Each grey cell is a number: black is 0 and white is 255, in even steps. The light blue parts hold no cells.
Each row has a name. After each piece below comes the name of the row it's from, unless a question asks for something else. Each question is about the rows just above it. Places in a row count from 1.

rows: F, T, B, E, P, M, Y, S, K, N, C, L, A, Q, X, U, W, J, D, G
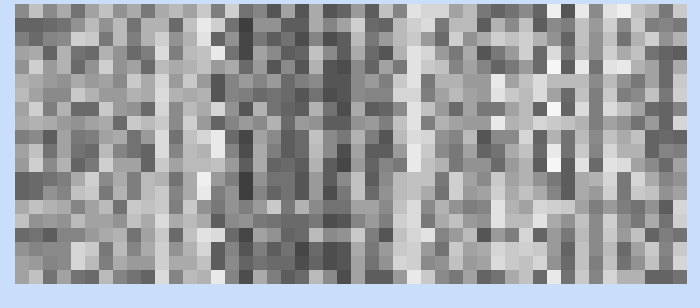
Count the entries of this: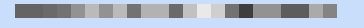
23
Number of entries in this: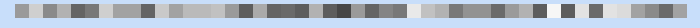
48
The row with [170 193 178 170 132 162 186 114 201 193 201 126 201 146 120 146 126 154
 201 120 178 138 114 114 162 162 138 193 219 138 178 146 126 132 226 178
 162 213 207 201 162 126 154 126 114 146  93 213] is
X

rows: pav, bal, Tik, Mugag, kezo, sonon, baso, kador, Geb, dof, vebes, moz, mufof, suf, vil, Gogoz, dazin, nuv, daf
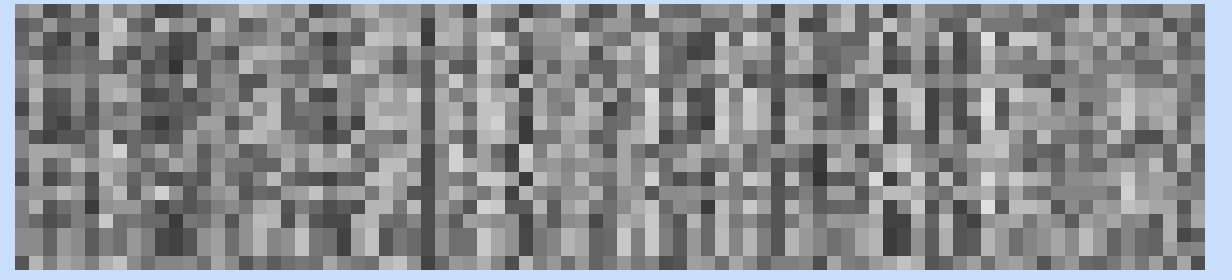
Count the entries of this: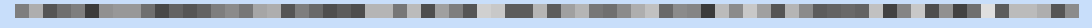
76
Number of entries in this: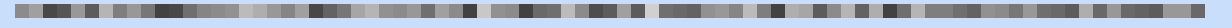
85
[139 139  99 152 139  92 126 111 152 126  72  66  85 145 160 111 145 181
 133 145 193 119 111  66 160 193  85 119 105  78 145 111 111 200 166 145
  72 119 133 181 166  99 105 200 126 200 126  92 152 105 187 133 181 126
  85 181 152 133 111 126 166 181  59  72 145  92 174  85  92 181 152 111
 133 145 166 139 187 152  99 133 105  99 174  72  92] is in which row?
dazin
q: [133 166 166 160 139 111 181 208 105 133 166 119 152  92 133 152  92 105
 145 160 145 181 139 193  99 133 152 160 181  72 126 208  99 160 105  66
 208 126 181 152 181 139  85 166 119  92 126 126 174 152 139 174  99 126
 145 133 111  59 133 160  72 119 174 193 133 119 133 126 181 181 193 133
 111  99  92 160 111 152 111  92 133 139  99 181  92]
vebes

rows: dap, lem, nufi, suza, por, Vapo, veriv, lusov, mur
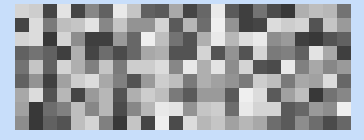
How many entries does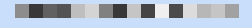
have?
16
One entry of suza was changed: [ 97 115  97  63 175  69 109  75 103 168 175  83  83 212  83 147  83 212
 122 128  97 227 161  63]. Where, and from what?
23, [168]
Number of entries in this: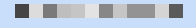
12
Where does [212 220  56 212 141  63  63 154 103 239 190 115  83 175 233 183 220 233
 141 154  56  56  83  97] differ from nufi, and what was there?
21, [63]
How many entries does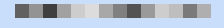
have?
14
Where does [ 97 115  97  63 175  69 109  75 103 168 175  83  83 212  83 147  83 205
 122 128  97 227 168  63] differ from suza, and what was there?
18, [212]

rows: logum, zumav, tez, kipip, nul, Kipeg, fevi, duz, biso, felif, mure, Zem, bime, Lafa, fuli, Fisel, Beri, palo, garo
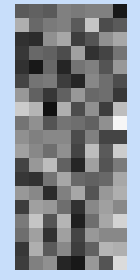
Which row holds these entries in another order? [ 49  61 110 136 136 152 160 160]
fuli
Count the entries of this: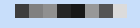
8
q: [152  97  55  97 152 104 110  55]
fevi
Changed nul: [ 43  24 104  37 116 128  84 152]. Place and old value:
1, [49]
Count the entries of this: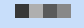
4
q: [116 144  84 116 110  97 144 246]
biso
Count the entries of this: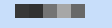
5

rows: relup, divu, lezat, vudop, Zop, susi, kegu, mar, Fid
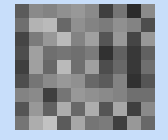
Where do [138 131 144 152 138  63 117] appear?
relup
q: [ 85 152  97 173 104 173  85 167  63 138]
mar
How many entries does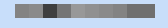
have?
10

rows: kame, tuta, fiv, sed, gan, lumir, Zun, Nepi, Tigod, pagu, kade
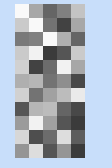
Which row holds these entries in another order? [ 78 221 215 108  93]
pagu
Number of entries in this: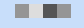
4
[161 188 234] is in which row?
Zun
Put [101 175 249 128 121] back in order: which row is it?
fiv
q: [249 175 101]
fiv

